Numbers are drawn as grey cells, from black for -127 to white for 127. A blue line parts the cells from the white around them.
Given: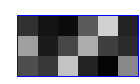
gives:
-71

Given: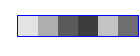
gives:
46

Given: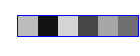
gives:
-109

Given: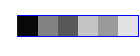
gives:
3

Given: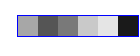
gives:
-42

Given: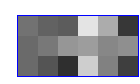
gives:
-43

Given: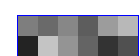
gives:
68

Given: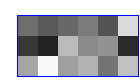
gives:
122
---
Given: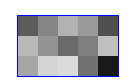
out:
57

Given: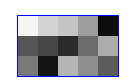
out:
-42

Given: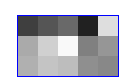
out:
42

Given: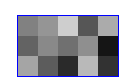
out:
-28

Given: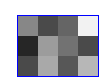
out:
-89

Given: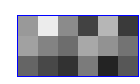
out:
33

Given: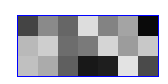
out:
57
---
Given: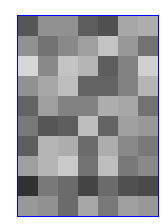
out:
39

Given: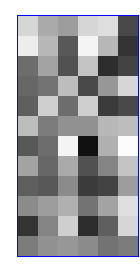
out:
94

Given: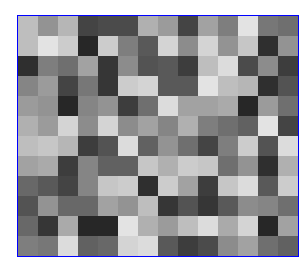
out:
-8

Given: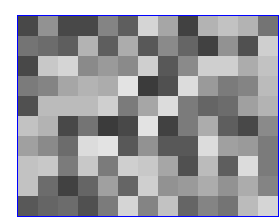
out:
51

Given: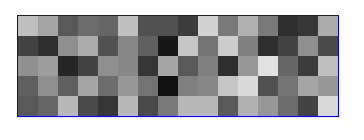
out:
-73

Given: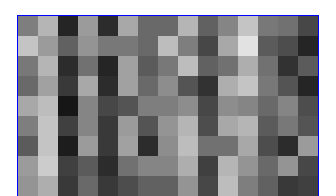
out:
-14
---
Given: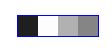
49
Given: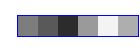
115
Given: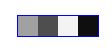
115
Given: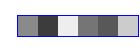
-39
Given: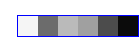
-51
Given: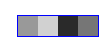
-85
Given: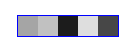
94
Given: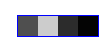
-83
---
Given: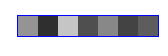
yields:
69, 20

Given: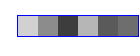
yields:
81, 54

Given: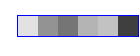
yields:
98, 66

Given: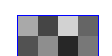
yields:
82, 41

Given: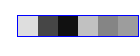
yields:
94, 65

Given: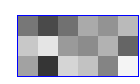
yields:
116, 101

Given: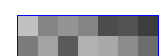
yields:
65, 49

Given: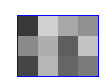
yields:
80, 66
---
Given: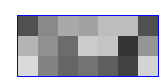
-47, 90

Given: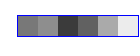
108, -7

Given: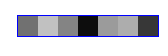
-72, -14

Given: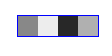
48, 8

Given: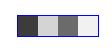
113, -67

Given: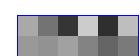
62, 25

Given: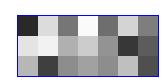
-1, 55
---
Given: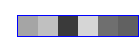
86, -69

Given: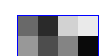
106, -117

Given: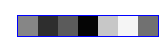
117, -122

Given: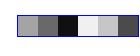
112, -111

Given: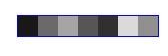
90, -103

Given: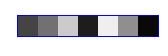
111, -118

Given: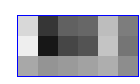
110, -104

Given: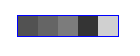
80, -75

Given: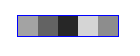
85, -88
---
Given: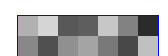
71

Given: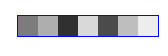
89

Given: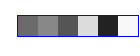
92

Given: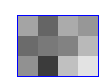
64

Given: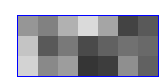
83

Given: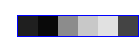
72
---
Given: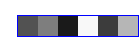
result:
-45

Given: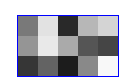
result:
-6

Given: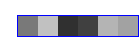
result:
-6

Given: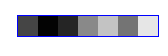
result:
-58

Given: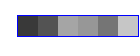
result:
-70

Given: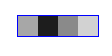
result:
39

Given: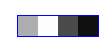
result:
46

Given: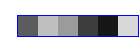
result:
-35

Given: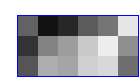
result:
-29

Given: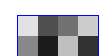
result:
98
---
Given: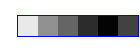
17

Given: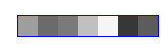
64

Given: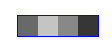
8

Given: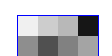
77

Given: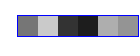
46

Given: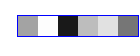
97

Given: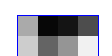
77

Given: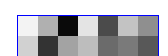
100
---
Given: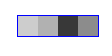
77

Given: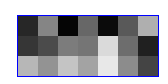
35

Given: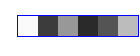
24

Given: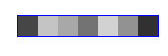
-12

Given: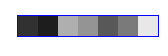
20

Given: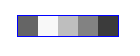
120
